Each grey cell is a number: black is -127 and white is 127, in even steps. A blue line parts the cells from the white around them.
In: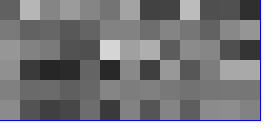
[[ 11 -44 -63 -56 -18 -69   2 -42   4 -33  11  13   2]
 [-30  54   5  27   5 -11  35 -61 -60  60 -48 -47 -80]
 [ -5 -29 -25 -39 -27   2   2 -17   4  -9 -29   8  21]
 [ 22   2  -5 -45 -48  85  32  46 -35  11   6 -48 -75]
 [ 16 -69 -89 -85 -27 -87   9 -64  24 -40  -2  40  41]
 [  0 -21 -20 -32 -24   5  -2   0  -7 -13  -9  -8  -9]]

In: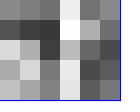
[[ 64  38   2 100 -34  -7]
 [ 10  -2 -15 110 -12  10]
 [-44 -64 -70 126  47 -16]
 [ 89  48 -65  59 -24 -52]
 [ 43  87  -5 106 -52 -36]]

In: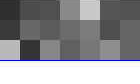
[[ 57 -75   6 -31  -9  13 -25]
 [-79 -51 -47  10  72 -42 -44]
 [-68 -23 -36 -19  -3 -49 -27]]

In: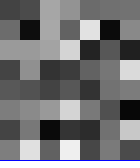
[[  -1   96  -30  111  -56   -5  -52]
 [ -60  -52   38   19  -20  -15  -13]
 [ -19 -114   40  -29   98 -116    9]
 [  26   26   35   84  -92  -40  -95]
 [ -59   16  -76  -67  -29   -9   90]
 [ -39  -45  -60  -40  -76  -13   -3]
 [  -2   10   25   84   -6  -47 -120]
 [ -59   -7 -117  -75  -83  -14   72]]

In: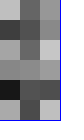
[[  42  -52   63]
 [  63  -26   23]
 [ -65  -46    9]
 [  37  -24   70]
 [   7   11   28]
 [-104  -45  -49]]

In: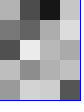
[[  26   83   78  -42]
 [  51  -51 -105   70]
 [  -7  -28   45   92]
 [ -47  107   56   42]
 [  62   13   49   64]]
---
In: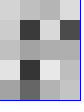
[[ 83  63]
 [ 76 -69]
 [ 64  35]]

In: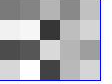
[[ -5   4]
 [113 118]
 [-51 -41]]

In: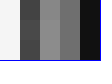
[[117 -60]
 [117 -54]
 [117 -58]]

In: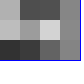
[[ 49 -49]
 [ 61  28]
 [-77 -68]]

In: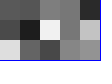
[[-38 -42]
 [-53 -98]
 [ 94 -27]]

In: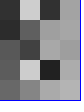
[[-78  78]
 [-83 -32]
 [-39 -62]]

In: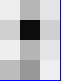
[[ 109   54]
 [  80 -115]
 [ 110   53]]

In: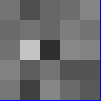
[[-11 -49]
 [-21 -13]
 [-14  68]]
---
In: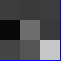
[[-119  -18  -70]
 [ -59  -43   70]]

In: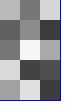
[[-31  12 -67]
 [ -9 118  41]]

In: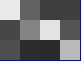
[[-56   4  99]
 [-49 -82 -85]]

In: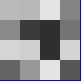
[[  9 -68 -80]
 [ 85  79 -80]]

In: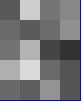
[[-21 -36 -19]
 [-12  51 -58]]

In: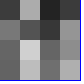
[[ -7 -44 -72]
 [-26  80 -26]]

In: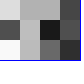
[[ -48   62 -102]
 [ 121   59  -22]]

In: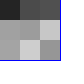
[[33 28 71]
 [36 78 22]]

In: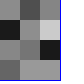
[[-101   14   75]
 [   7  -10 -102]]
